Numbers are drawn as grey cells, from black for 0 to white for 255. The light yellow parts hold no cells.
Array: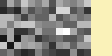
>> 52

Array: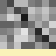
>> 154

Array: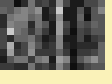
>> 132

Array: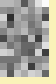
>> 132

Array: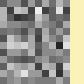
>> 65

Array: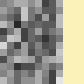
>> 144

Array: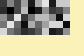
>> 132

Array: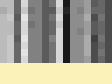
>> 76
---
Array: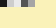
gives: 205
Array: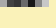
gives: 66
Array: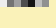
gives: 115
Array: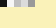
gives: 247
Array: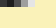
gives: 30
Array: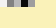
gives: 130
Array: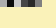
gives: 11
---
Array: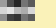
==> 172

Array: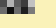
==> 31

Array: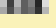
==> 50

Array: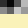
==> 199

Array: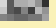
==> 185

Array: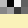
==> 57
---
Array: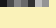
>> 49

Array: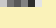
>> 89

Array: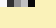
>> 49

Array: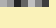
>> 62

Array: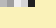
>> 158

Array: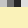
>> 111

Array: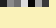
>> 31

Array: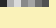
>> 81

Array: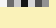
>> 77

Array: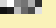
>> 32
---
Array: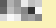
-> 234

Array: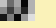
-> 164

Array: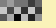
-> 115

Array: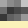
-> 139

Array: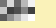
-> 103

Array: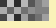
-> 86

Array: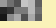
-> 197

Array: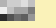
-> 206
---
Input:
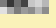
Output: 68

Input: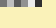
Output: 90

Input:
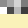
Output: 74

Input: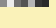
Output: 54

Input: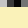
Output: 59

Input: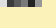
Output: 60

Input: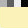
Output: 95

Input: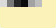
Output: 40
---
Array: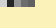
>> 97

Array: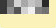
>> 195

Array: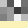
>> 143

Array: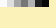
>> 179

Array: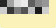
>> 95

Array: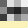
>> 144

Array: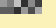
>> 137
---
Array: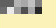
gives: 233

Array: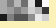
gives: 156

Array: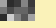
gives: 74

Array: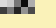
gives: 119

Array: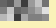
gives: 196

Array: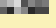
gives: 41

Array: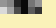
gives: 164

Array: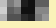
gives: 94

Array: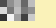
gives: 120
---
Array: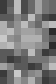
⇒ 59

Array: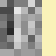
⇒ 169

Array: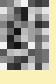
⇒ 116

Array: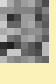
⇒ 216

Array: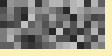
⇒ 39

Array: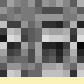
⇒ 105

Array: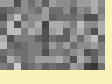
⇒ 156

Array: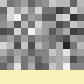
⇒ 198

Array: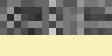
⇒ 88
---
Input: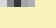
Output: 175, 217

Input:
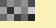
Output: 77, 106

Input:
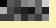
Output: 204, 62

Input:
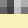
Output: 175, 94

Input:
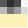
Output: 246, 188

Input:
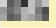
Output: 193, 164

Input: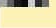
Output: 107, 163

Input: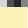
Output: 132, 214
